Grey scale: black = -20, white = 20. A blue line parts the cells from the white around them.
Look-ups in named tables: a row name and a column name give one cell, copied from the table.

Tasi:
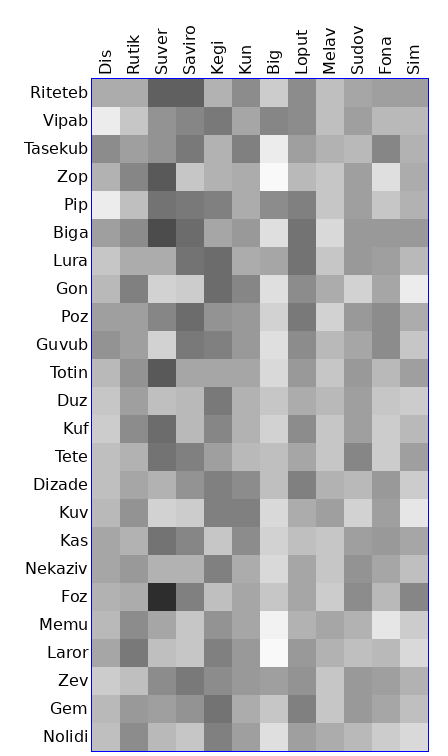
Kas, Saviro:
1
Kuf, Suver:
-3
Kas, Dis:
6
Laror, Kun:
4
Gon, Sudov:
13
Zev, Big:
5
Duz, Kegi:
-1
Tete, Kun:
9
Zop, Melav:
11
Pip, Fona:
11
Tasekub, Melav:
8
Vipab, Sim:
9
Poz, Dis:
5
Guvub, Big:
15
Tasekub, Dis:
2
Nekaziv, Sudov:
3

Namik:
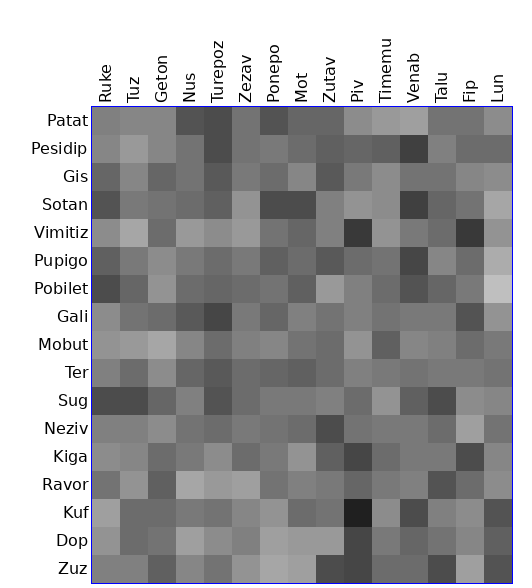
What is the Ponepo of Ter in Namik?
-4
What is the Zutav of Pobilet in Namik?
4
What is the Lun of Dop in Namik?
-5
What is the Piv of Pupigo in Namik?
-3
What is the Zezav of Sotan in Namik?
3
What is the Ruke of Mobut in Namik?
3
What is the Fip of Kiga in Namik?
-8
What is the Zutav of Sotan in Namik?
0
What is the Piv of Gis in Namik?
-1
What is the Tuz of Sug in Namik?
-8
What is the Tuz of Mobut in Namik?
4
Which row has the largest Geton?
Mobut

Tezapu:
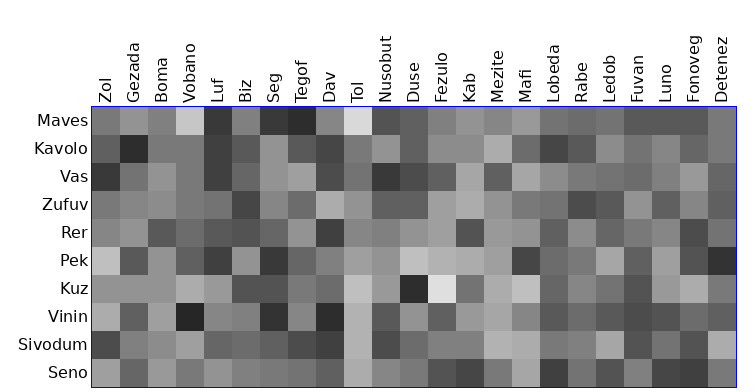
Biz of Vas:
-4
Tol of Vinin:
8
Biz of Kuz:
-7
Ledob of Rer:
-4
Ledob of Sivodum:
6
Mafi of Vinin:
1
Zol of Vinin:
7
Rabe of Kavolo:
-6
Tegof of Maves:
-13
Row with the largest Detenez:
Sivodum

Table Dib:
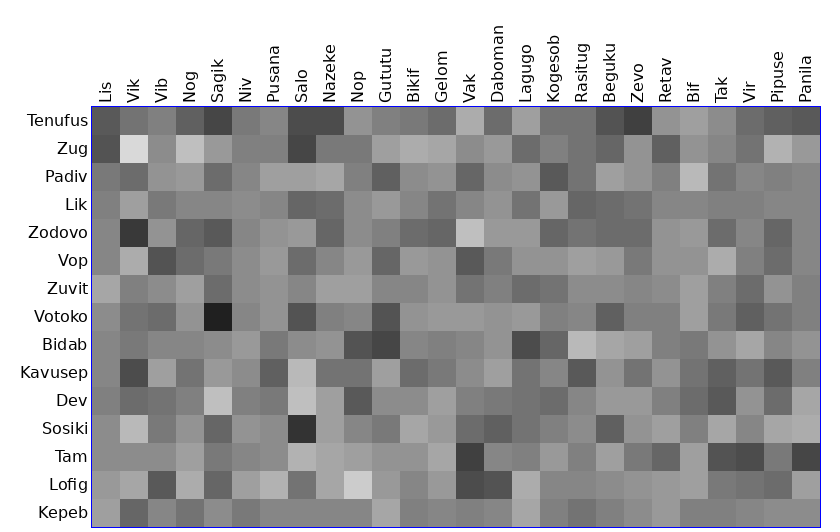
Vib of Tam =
2
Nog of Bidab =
1
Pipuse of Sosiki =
6
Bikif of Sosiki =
6
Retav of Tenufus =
3
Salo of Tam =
8
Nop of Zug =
-1
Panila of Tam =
-9
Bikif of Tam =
3
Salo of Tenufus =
-8
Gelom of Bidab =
0
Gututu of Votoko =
-7
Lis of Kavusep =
1
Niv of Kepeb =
-1
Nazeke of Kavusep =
-2
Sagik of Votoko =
-15
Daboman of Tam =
1
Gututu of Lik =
4
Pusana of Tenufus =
1

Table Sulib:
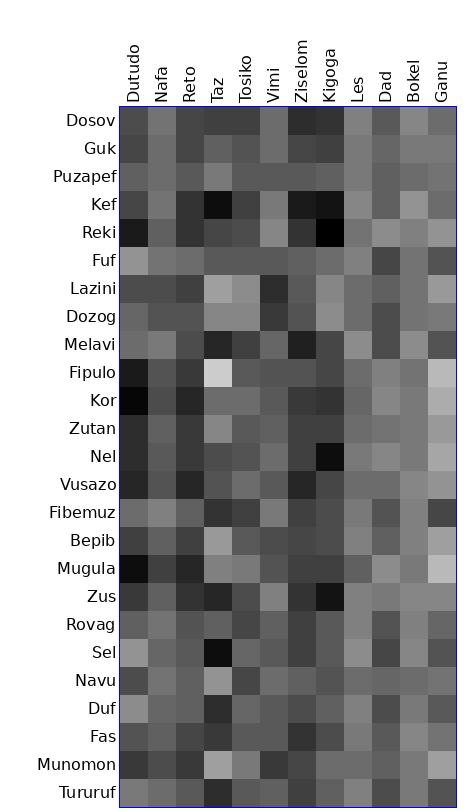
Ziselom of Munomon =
-9
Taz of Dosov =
-10
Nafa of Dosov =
-2
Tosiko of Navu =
-9
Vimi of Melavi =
-4
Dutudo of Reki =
-16

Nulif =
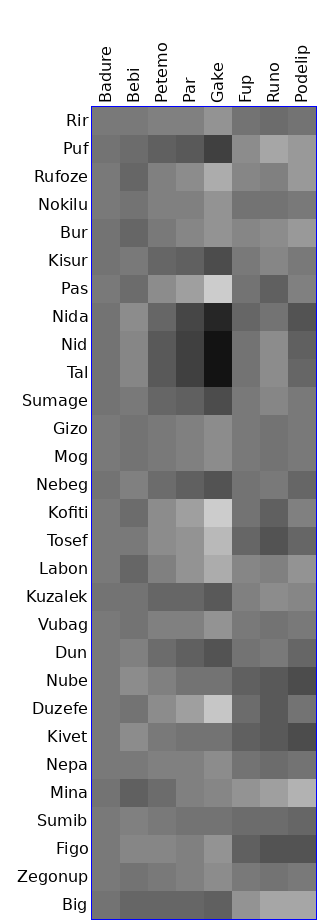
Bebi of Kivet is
2
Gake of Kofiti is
12
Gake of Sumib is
-2
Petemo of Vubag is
0
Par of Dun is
-5
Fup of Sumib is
-3
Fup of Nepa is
-2
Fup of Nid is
-2
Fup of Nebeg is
-2
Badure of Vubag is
-1
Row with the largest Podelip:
Mina

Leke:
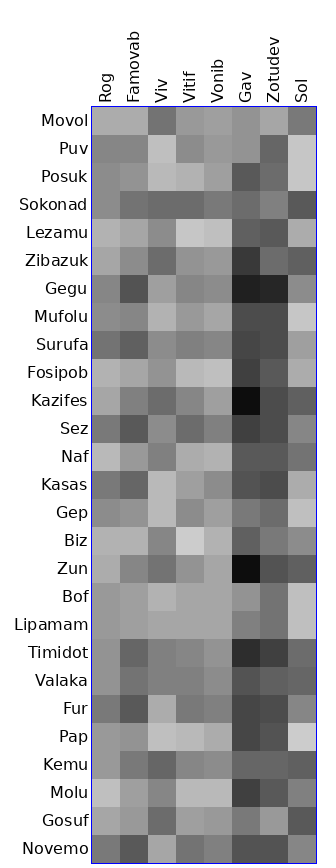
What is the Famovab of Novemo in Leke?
-6
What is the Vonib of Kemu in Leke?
2
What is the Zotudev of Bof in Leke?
-2
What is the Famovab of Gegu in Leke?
-7
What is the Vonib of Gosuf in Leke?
4
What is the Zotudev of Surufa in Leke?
-8
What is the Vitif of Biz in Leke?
12
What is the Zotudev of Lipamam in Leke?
-2
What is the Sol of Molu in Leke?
0
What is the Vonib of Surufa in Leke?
1
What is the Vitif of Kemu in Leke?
1
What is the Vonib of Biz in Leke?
8
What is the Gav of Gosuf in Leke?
-1
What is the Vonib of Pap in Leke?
7
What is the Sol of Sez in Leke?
1
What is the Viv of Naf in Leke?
0
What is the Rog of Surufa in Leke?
-2
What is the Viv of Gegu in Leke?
5
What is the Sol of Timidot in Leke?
-3
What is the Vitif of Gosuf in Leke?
5

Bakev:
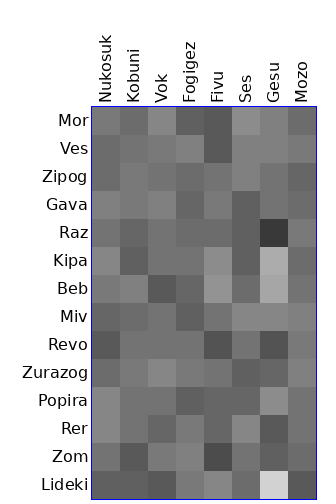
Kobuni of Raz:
-4
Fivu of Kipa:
2
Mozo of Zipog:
-4
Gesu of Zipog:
-2
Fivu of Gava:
-1
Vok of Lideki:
-6
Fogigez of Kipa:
-2
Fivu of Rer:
-4

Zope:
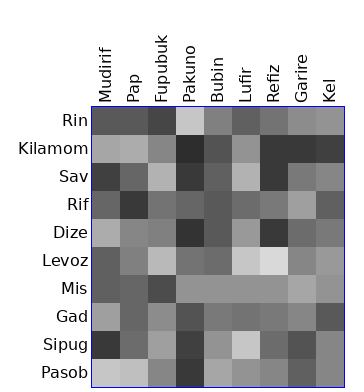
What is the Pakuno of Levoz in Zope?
-2
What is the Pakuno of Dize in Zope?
-12
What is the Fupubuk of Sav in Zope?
8
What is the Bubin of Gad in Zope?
-1
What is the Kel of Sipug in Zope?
1
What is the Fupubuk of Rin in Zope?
-9
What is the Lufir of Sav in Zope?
8
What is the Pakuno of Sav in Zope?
-11
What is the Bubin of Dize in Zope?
-6
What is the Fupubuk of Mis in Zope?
-8
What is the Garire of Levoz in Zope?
1
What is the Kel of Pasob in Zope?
1
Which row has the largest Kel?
Levoz

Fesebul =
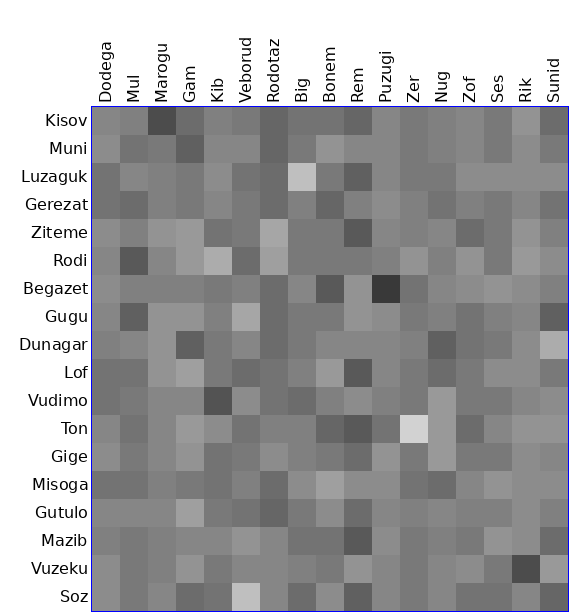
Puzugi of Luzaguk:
1
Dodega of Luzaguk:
-2
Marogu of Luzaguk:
0
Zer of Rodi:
3
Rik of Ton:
3
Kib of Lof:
-1
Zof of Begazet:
2
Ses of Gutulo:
0
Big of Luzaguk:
10
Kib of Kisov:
0

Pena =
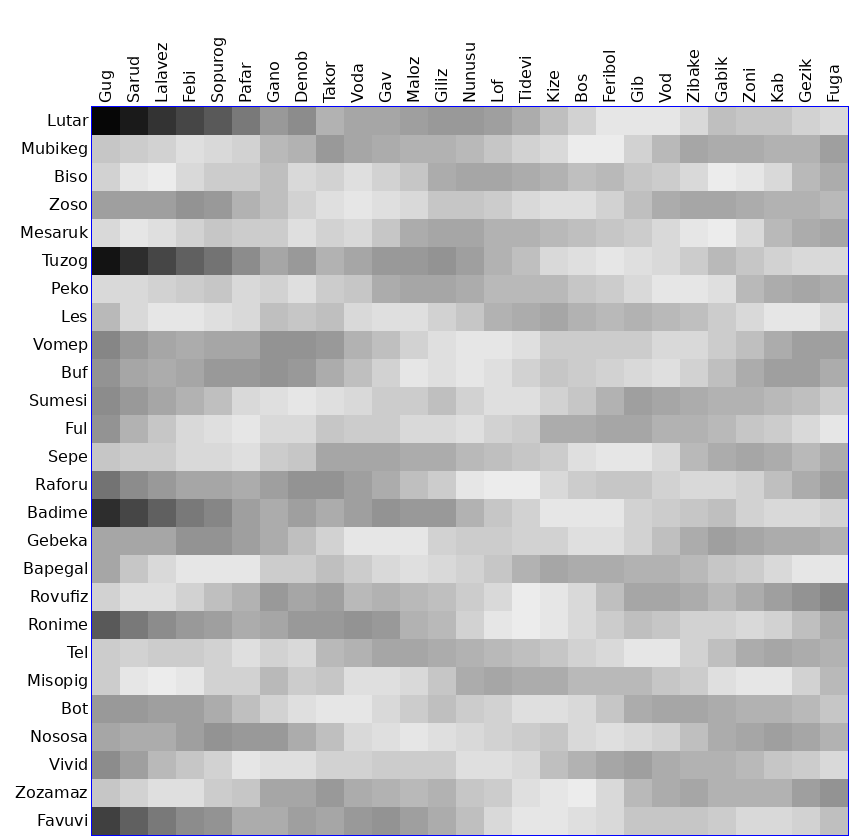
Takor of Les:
10
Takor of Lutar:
8
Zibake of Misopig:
12
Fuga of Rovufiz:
1
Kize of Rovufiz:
16
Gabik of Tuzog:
9
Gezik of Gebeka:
7
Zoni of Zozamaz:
8
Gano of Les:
10
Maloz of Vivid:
12
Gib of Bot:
7
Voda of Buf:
10
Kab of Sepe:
7
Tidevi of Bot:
15
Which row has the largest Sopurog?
Bapegal

